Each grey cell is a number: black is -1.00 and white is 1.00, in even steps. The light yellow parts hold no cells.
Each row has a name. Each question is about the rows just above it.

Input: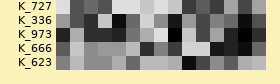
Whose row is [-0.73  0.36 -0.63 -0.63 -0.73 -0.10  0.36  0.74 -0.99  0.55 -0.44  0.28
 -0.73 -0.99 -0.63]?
K_973
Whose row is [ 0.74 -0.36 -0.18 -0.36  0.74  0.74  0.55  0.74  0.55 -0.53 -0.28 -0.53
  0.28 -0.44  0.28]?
K_727
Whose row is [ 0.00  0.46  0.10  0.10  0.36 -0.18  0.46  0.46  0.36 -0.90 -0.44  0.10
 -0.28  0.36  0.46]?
K_623
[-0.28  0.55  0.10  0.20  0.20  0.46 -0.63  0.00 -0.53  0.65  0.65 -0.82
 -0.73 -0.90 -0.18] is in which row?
K_666

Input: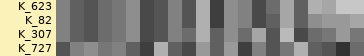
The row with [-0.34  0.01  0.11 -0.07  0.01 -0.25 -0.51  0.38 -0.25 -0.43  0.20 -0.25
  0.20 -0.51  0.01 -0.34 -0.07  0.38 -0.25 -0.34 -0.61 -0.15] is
K_727
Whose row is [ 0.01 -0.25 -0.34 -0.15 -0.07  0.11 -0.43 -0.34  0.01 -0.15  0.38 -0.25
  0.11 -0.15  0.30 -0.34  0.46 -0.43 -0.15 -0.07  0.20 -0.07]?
K_307

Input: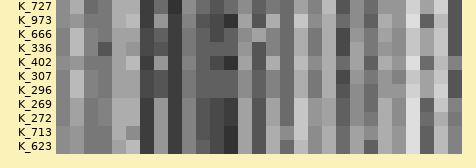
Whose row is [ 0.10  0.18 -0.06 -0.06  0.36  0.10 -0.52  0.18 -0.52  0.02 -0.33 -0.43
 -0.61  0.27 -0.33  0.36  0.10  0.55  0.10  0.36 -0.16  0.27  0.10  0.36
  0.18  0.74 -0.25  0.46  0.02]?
K_713
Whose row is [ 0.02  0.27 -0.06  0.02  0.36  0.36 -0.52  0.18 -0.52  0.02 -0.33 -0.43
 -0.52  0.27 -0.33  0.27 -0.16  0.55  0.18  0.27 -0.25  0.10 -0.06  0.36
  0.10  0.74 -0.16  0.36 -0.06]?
K_272
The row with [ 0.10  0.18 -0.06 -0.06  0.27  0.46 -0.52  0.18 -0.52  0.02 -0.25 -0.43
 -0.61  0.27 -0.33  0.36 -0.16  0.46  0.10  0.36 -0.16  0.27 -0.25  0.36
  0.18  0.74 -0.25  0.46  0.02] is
K_623
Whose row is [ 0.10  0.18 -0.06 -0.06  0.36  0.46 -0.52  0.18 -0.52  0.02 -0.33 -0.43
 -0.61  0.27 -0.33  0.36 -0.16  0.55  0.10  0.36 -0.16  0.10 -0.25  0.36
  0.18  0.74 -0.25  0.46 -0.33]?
K_973
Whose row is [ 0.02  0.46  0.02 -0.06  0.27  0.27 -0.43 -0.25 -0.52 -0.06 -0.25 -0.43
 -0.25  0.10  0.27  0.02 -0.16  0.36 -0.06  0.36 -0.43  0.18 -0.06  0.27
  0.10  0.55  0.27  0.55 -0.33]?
K_666
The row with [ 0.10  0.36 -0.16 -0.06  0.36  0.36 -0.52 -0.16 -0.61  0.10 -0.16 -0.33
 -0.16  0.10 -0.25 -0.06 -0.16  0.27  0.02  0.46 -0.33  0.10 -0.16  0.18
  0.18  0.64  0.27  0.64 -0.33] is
K_727

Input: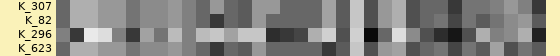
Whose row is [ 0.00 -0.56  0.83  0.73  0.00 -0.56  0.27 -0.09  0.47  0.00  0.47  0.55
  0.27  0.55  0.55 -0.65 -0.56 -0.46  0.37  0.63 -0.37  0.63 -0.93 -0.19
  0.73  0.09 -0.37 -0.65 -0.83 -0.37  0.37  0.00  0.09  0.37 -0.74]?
K_296
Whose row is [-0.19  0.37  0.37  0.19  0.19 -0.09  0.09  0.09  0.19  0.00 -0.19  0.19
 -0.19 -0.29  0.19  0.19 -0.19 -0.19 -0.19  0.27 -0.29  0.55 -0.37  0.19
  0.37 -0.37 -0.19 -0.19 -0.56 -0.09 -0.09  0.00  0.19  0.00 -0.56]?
K_307
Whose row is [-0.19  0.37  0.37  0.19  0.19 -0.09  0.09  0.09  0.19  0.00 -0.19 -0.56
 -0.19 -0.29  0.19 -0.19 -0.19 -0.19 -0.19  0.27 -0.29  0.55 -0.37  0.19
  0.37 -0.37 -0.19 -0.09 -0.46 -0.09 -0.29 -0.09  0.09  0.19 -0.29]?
K_82
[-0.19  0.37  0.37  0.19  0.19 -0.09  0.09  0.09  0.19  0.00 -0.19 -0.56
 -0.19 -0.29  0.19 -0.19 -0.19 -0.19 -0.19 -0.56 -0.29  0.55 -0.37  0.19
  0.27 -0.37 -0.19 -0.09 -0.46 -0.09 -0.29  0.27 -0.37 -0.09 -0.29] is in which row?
K_623

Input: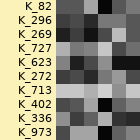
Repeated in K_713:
[0.55]
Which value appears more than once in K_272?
[-0.42]

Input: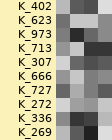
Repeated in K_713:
[-0.58]
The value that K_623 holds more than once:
[0.55]

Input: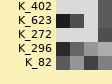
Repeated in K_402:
[0.71]
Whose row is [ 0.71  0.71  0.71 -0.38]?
K_272
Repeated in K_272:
[0.71]

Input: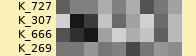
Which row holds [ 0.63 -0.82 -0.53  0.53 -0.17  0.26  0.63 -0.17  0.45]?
K_307
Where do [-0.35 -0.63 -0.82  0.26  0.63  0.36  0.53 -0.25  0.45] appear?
K_666
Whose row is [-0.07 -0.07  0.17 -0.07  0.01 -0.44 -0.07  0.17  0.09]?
K_269

